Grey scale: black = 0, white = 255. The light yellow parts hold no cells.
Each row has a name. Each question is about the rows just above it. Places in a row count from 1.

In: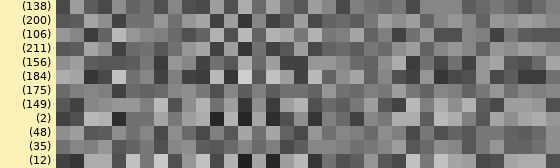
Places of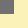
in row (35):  1 22 35
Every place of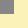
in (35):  2 9 14 19 20 24 29
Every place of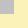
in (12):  6 11 26 28
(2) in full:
[ 66  80 185 178  46 113 113 165 120 158 172  38 178  38 165  46  80 142
  54 127 106  66 134 120 172 172  93 185 172 127  87 165 142 165 172 150]
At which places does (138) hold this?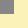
9 20 27 28 29
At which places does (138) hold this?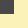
1 4 11 21 26
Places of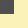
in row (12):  5 9 21 32 36

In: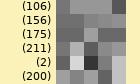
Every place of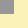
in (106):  2 3 4
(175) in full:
[105 105 159 105 105]
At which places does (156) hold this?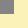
3
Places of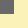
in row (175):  1 2 4 5

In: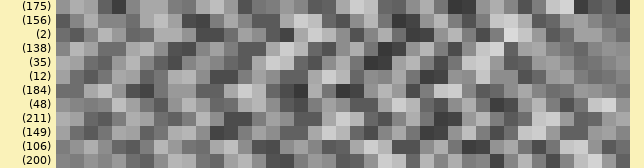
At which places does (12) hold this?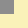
11 16 23 30 32 33
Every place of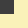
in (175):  5 30 38 41
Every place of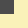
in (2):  11 12 31
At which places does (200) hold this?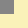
1 4 28 31 33 37

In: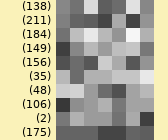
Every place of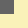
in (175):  1 2 3 6
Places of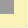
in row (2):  3 4
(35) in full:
[184 108 177 177 197 197 232]
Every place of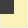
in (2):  7
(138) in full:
[135 114 218  94 108 225 135]
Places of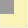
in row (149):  4

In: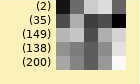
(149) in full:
[182 197  77 174 212]
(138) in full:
[145 125  93 139 226]
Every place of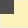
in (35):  1 4

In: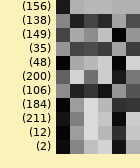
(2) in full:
[ 11 134 192 211  19 176]
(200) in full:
[ 98 211 112 205  25 120]
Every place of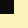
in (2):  1
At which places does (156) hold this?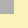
2 5 6
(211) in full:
[ 19 128 219 198  11 205]
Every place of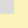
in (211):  3

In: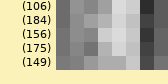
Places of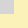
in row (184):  5
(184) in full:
[108 141 160 179 213 193  66  92]
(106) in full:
[108 147 134 160 219 206  45  92]
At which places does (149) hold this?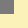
1

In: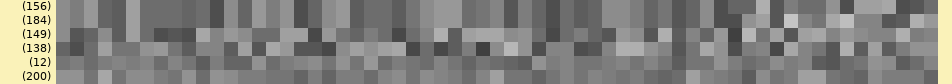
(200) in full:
[146 146 117 167 117 140 140 125 117 146 109 146 140 125 125 117 117 101
 125 101 125 125 109 132 140 117 140 132 125 109 132 160 117 117 101 117
 132 117 132 125 117 125 109 101 109 160 132 125 117  93 140 117 125 160
 160 117 109 101 140 125 125 125 101]
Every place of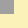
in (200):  32 46 54 55

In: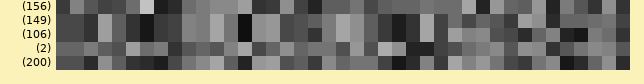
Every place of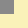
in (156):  12 13
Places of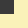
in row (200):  19 28 34
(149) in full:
[ 72  72  51 158  94  51  23  58  66 130 123 165 116  15 143 151  72  80
  94 123 165 143  94  58  29  51 165  66 109  72 101  86  58 158 143  43
 101 101 109 116  66]
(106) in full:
[ 72  72  51 158  94  51  23  58  66 130 123 165 116  15 143 151  72  80
  51 123 165 143  94  58  29  51 165  66 158 130 137  80  72  43 101 130
  35  23 123 109  51]
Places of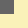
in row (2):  1 2 11 16 18

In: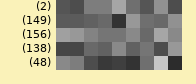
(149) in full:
[ 91  91  97 105  51 152 111 105 145]
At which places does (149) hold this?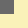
4 8
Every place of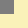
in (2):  3 4

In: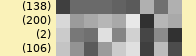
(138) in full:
[ 63 106 106 106  98  90 176 112 176]
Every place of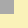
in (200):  3 5 9
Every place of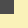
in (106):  9
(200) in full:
[216 155 169 182 169 232  49 182 169]
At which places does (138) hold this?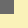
2 3 4

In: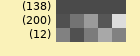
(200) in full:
[ 80 115 155  86 220]
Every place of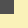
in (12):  2
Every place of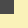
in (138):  1 2 3 4 5
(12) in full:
[129  80 123 168 129]
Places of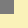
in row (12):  3

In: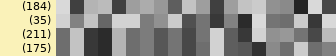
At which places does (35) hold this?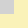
1 5 6
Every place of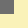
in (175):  1 6 11 17 19

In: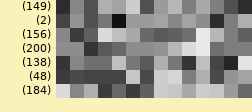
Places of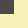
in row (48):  2 7 12
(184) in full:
[219 134 175  60 104  60  96 205 198 169 205 198 155 104]
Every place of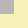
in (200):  9
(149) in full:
[ 45 134  81 175 163 205  81 155 183 126 169 126  81  45]
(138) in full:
[ 53 134 111 111 191 119  89 175 119  53 191  68  37 227]
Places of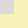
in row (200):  10

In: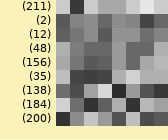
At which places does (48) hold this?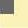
3 4 6 7
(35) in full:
[190  69  63  69 175 209 175 175]
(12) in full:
[ 96 118 140  89 146 146 110 132]
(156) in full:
[168 118  89  96 154 104 168 183]
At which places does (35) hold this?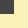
2 4
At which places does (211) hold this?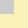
1 3 6 8

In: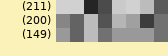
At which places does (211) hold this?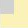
1 2 6
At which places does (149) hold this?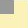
1 5 6 7
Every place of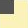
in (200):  4
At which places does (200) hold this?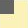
2

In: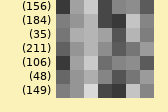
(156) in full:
[ 57 161 202  71 133 141  91]
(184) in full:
[126 149 181  71  57 196 133]

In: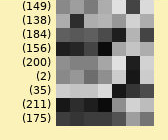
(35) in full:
[204 196 196 218  23  53  75]
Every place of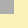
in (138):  1 3 7
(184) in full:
[ 95  88  95  75  30 180  68]

